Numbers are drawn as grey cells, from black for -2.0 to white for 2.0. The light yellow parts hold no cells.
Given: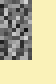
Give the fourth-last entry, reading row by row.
-0.5
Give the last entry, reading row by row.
-0.9
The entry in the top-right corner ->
-0.5
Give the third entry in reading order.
-0.3
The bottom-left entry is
-1.1
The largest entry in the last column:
0.9
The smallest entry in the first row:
-0.7
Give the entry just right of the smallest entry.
0.1
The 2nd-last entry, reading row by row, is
0.7
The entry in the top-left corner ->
0.5
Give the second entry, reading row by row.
-0.1
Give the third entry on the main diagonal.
-0.3
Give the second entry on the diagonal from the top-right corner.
-0.1
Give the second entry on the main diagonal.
-0.5
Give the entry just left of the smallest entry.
-0.1
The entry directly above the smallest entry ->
0.1
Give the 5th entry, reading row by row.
-0.5

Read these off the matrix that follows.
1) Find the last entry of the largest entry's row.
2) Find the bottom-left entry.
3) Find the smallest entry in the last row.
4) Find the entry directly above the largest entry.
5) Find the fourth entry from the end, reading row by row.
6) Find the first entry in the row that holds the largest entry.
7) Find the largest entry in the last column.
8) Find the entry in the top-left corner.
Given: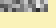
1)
-0.3
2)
0.5
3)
-1.3
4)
1.5
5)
-0.5
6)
-0.7
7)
1.3
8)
0.3

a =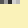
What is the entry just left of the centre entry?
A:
0.5
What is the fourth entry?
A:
1.3
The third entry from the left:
-1.3

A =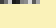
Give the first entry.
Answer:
-1.0
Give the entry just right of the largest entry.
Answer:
-0.6
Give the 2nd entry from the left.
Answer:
-0.2

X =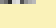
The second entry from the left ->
-0.3
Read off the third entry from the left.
-1.3
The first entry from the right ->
0.9

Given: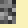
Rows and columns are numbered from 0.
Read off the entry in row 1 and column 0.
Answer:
0.0
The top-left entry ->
-0.6
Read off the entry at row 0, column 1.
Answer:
-0.2
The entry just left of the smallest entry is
0.2
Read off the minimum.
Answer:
-1.4
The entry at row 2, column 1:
-0.4

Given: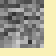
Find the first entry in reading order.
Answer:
-0.2
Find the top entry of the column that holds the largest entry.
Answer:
-0.4
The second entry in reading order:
-0.8
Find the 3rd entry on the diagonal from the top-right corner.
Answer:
0.4
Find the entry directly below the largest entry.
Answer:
1.0
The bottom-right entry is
1.0
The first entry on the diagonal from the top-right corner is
-0.4
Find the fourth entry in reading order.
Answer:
0.2
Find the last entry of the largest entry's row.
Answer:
0.2
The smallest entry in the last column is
-0.8
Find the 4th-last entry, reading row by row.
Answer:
0.0
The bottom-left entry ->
0.0
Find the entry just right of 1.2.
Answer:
0.8
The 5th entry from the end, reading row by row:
-0.2
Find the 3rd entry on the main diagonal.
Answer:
0.6
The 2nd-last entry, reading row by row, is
-0.2
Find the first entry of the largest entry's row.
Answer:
0.0
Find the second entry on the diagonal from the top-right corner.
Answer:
-0.2
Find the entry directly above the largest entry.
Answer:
0.6

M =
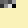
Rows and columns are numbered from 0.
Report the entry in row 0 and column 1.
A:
-0.3
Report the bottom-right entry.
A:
-1.9
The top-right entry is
0.5

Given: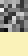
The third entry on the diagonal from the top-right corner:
0.0
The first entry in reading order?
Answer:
1.0
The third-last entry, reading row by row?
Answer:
0.0
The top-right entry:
-0.2
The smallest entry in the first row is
-1.2
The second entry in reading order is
0.4
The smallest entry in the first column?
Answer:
-1.4
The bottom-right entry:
-0.2
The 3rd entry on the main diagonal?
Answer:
0.0
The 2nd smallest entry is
-1.6
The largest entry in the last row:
0.8
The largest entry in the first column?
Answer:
1.8
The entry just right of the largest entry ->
-1.0
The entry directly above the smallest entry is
0.8
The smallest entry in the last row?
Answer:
-1.8
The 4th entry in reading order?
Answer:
0.8
